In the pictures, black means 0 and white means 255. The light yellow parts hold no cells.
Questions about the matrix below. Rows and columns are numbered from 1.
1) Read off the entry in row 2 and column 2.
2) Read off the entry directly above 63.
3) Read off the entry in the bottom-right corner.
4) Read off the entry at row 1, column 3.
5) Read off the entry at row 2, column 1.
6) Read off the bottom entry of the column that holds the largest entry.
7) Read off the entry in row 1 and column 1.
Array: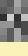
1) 105
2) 48
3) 121
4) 165
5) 91
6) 91
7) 105
